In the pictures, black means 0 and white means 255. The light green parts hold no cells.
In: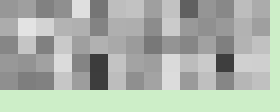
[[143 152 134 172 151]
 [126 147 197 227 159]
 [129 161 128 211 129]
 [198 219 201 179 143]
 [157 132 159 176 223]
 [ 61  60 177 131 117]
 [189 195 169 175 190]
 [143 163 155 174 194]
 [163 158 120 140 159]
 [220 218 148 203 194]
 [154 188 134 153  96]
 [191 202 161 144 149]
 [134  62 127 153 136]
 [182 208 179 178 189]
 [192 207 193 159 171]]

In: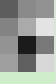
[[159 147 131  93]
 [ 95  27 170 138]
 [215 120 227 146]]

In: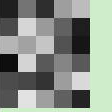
[[ 82  76  14 181  74  31]
 [225  70 212 162 214 115]
 [159  51  89 197 154  46]
 [ 96 157 133  82  97 158]
 [ 36 217  89  22  30 188]]

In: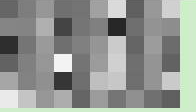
[[234 166  98  45 133 102]
 [196 130 128 117 132 125]
 [150 144 150 154 175 150]
 [173  54 243 111  68 112]
 [100 110 116 128 117 115]
 [155 190 155 149 128 161]
 [117 199 208 203  39 218]
 [144 110 111 100 110  95]
 [112 148 148 156 147 152]
 [ 95 202  98 108 141 208]]

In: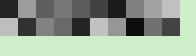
[[190  35]
 [ 49 157]
 [130  95]
 [105 119]
 [ 36  93]
 [193  66]
 [150  26]
 [ 14 128]
 [113 162]
 [ 67 192]]

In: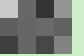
[[ 63  95 201]
 [102 102 104]
 [ 71 106  52]
 [130  97 149]]

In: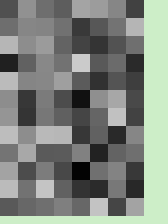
[[ 89 187 163 116 189 149 141 187  32 182 110  80]
 [103 114  76 168 141  52  55 133  97 141 134 145]
 [111 196 124  90 185 119 123 135 136 155 132 110]
 [127  97  72  91 183  96  76 159 114  99 113  93]
 [103  51   3 129  55  69  17  91 203  67  57 164]
 [195  43 112  34  97 101 143  49  89  52  87 156]
 [ 69 120 131  99  41 193 167  84 107  82 115 134]
 [163  40  56 111 134  66  73  62  42 111 181  65]]

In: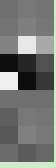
[[107  88  95 112 239  14 130 116 113]
 [ 91 128 120 111  13  38 231 127 120]
 [102 121 117 111  55  81 169 119 116]]
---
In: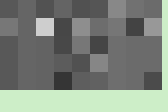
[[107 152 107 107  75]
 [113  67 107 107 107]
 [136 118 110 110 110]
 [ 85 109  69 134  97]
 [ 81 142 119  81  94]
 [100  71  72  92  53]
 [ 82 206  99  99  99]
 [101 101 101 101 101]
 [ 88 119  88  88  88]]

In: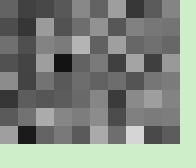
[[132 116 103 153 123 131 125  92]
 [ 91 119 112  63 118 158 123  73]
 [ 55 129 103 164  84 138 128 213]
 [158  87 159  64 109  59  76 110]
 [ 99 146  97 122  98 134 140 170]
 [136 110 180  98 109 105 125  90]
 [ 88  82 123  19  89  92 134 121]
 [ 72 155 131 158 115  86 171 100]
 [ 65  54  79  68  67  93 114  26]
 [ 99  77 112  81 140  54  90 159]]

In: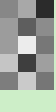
[[ 43 140 119 159 118]
 [168  94 236  62 202]
 [135 156 156 197 125]]

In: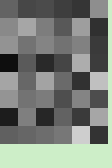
[[142  48  58  60 192  77 166  51]
 [ 53 158 129 173  49 132  58 206]
 [ 62  88 114  69 106  78  98 119]
 [ 75 125 132  41 163 124  38 109]
 [ 71 166 115  90 103 115 127 102]
 [ 99 137 147  14 165 148  28  96]]

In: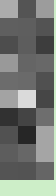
[[156  83  61 104  80  70 110 165 165 101]
 [ 84  94  93 101 106 218  68  38 103  83]
 [172  95  77 153 108 163  49  81  93  84]]

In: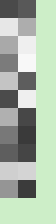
[[ 88 173 239 248  93 239  71  58  69 212  59]
 [ 74 231 169 123 196  75 176 120  94 207 149]]

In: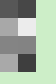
[[ 71 236 131  62]
 [ 87 168 132 169]]

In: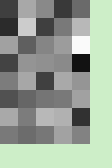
[[106 184 250  18 149 161  49 130]
 [ 57 121 156 138 169 121 177 162]
 [137  63 133 144  64 117 184 119]
 [168 204  95 148 167 102 124 108]
 [ 63  43 161  67 124  81 169 121]]
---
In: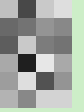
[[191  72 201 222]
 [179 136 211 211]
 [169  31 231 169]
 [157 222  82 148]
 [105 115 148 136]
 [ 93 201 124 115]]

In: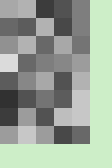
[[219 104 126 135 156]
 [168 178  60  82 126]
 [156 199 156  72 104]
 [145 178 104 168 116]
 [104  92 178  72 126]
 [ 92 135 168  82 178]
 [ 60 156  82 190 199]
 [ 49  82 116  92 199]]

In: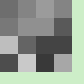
[[190 100  68  68]
 [120 144 144  89]
 [110 132 155 132]
 [ 77 201  57 167]]

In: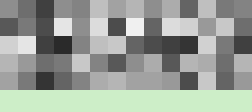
[[209 229  64  42 131 191 200 100  76  64  52 209 121  64]
 [181 153 110 121 200 131  88 142 172  88 181 172 110 181]
 [162 121  52 100 131 172 181 162 162 153  76 200 100 153]
 [142 110  64 142 131 191 162 181 142 172 100 191 121 131]
 [ 88 121  76 229 142 220  76 240 100 220 209 153 200 110]]

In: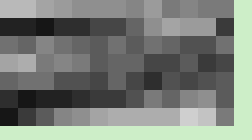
[[185 185 164 155 143 143 143 133 155 122 133 122 122]
 [164 173 122 133 122  91 101 101  70  70  91  58  70]
 [113 101 133 113 101  91 113  91 113 101  81  81 113]
 [101 113 113  81  81  70 101  70  46  81  70  81  91]
 [ 46  22  34  34  46  58  58  81 122 101 133 143  91]
 [ 34  34  22  46  46  70  70 101 143 164 155 155  58]
 [ 22  58  91 133 143 164 173 173 173 173 207 195 122]]

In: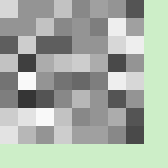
[[227 183 148 205 160 160 136  73]
 [215 148 148 194 136 160 148  84]
 [205 227 249 194 136 148 172  84]
 [194  63 172 194 205 172  73 148]
 [148 148 194 136 148 126 238 160]
 [126  53  84 136 183 148  84 148]
 [115 249 148 115 104 126 238 215]
 [ 94 205  94  94 148 148 215 238]]

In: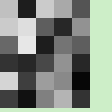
[[213  62 157 137   7]
 [203 222  94  39 146]
 [192  29 203 169  84]
 [104 231  29 116  94]
 [ 62  17 128 180  51]
 [ 51  39  72 146  39]]
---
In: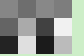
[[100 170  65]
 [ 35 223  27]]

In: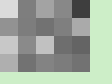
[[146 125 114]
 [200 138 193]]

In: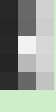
[[ 38 103 206]
 [ 39 242 215]]

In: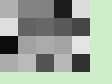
[[222  98 103]
 [ 12 162 171]]

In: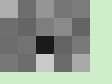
[[110 101 126]
 [109 114  26]]

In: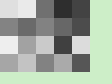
[[131 106 130]
 [238 162 202]]
